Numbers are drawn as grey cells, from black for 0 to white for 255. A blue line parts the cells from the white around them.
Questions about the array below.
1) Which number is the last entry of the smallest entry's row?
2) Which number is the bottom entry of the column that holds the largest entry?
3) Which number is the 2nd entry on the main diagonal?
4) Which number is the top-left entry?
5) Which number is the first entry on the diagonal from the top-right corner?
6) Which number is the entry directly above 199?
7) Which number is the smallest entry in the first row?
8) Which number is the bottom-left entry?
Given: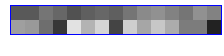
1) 34
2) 226
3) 153
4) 89
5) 130
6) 145
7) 81
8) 159

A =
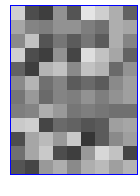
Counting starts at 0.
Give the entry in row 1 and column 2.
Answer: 126
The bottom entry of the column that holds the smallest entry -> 174
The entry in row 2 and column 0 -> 138
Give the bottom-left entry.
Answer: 84
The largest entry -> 229
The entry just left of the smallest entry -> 201
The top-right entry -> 98
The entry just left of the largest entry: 84
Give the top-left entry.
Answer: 207
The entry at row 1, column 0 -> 166
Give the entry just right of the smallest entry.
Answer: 91
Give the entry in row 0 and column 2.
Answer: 62
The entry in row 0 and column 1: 77
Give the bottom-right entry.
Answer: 180
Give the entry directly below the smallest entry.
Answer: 153
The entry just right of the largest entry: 207
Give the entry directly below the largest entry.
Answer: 126
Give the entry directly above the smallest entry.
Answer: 84

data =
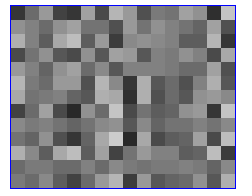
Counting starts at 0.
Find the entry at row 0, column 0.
54
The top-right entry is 196
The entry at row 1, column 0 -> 145
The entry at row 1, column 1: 129
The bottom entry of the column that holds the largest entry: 181
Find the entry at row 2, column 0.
175
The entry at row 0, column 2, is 153
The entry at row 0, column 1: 107
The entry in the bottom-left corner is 122
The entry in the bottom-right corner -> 175
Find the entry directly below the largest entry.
66
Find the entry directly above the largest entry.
145
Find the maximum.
204

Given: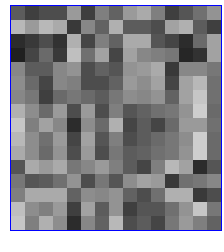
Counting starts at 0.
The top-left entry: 92
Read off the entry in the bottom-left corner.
198
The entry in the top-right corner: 147
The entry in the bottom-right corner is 98
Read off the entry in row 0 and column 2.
77
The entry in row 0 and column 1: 63
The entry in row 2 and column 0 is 44
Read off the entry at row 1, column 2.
184
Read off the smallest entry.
32
